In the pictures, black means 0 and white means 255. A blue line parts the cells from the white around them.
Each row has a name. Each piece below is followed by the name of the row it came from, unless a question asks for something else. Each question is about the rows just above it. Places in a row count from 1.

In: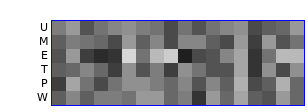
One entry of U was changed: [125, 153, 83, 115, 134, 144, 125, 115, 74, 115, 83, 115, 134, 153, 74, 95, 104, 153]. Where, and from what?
14, [144]
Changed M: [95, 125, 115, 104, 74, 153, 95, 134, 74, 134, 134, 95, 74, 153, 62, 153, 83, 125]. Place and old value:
18, [115]
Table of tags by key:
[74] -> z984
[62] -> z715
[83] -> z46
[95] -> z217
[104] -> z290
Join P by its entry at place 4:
z984

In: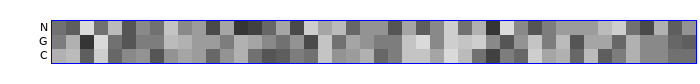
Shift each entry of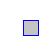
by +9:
[205]
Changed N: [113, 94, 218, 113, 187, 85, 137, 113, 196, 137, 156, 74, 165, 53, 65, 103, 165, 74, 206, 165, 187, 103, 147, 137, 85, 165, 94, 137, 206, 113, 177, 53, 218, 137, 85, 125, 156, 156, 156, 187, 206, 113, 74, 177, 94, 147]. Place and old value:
24, [147]
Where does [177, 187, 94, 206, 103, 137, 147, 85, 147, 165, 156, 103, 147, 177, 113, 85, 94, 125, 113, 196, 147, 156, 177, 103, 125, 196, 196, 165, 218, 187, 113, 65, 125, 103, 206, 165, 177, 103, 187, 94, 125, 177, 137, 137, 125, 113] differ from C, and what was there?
45, [113]
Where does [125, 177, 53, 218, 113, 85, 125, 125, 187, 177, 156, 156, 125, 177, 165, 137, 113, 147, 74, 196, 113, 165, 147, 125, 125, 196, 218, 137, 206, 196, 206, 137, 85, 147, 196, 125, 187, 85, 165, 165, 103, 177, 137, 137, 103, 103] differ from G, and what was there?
46, [94]
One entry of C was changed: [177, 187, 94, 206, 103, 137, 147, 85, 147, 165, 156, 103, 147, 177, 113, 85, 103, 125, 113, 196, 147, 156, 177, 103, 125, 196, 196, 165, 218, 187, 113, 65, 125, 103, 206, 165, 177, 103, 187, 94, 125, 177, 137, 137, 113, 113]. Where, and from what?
17, [94]
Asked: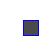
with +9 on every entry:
[83]

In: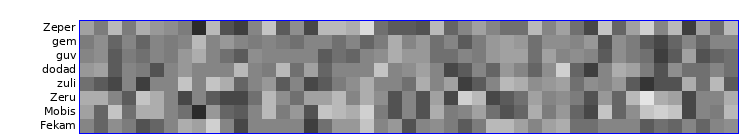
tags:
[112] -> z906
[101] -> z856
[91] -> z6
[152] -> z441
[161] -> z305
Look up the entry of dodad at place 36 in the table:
z856
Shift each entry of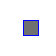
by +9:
[121]
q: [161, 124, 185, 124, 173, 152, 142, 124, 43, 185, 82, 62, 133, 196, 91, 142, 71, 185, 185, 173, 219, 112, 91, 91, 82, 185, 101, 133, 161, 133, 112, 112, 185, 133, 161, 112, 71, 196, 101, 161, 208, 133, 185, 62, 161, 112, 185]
Zeper
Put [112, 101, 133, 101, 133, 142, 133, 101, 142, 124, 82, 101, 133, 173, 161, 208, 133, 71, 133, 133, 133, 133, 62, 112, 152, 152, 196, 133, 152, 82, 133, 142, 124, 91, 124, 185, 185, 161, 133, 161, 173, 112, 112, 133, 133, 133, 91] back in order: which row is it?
Fekam
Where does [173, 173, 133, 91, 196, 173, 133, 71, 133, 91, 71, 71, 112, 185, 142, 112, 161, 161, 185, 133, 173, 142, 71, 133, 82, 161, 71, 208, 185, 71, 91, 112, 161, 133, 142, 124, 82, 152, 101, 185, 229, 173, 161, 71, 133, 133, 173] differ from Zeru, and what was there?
23, [82]

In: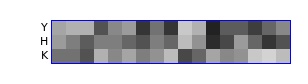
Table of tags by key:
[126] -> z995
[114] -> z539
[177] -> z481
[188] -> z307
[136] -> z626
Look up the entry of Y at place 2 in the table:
z481
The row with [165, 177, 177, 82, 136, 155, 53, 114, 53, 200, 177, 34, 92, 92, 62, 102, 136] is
Y
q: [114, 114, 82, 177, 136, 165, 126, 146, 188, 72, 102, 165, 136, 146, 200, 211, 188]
K
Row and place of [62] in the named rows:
Y, 15
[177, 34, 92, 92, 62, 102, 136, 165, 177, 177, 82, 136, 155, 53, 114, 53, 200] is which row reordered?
Y
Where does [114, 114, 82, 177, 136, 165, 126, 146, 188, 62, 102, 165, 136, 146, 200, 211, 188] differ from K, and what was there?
10, [72]
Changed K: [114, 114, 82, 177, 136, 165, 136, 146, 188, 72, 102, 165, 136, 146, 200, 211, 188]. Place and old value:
7, [126]

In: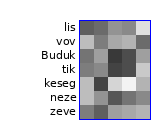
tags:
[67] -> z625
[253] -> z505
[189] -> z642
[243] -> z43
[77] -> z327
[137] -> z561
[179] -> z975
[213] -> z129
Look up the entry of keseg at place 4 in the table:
z43
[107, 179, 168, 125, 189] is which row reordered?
vov

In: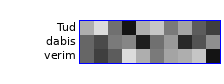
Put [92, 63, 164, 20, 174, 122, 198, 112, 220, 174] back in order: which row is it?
Tud
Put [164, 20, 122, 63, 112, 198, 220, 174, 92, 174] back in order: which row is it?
Tud
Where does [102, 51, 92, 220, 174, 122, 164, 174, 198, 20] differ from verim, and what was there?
2, [63]
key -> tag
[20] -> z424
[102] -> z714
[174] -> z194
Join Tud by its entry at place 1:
z194
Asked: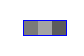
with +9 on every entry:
[131, 173, 101]
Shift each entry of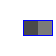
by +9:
[83, 131]
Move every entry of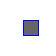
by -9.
[93]

